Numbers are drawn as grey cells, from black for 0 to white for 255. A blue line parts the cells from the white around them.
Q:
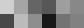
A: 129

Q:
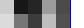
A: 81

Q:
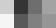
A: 150

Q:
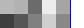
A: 136

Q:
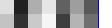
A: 111

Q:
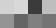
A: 116

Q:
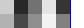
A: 129

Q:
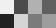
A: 158

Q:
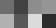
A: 44
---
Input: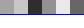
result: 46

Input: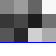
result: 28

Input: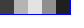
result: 31

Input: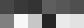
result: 37

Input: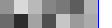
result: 44

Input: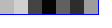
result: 5

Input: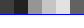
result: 33
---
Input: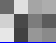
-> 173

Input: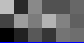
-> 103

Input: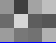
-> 191

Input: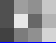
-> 199

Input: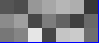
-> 55

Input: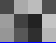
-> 79

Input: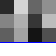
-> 144
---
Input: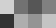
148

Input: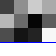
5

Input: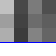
108

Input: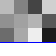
180

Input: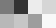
157

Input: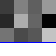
101

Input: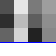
94
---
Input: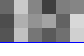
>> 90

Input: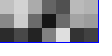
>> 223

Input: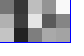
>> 126

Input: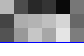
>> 167

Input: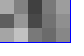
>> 121

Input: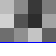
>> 143

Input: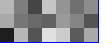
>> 204

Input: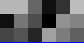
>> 160

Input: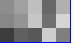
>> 88
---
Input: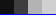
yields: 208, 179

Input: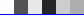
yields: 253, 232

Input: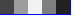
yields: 242, 157

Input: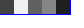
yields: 240, 133

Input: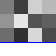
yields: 230, 216

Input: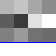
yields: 253, 225

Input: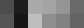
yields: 190, 170
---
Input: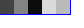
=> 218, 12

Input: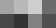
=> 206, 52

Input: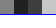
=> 199, 33

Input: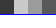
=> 202, 56

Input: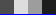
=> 221, 29

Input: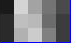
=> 212, 26
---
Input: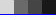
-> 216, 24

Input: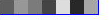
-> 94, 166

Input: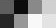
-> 94, 227

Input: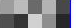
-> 157, 38

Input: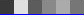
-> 57, 118

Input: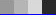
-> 152, 42

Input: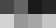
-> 71, 197
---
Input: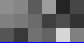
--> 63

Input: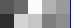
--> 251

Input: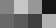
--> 198

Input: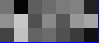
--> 86

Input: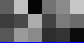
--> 67

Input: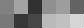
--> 144

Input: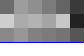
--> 164
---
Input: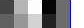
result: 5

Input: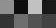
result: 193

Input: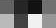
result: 18

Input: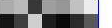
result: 193

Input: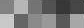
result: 55

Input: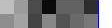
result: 98
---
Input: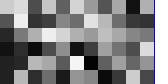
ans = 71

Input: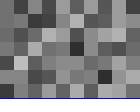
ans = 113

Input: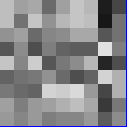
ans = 140

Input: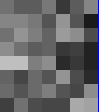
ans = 162

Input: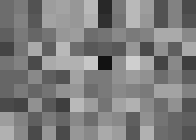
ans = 82

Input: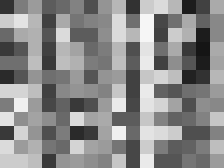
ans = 155
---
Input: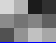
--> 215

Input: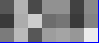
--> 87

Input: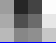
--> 157

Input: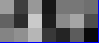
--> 158

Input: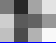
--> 122

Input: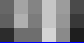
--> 103

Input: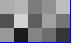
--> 174
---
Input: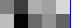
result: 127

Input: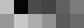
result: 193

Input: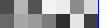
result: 76

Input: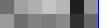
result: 111

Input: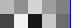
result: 185

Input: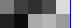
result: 124

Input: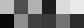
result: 191

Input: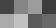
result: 68

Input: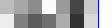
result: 188
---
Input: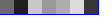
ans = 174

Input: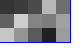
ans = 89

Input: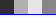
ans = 176

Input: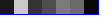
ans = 123

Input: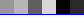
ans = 215

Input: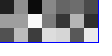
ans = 214
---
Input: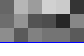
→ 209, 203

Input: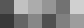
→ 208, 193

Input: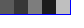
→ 191, 125

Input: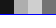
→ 207, 174

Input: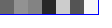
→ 246, 204

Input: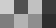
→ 206, 193

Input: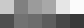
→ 251, 230
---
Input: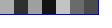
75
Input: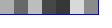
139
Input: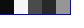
150
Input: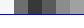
161
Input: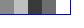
254
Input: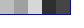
69
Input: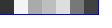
65
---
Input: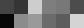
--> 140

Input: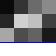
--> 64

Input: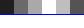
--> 106

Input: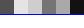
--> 228

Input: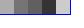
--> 173

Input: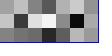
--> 107

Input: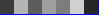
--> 93
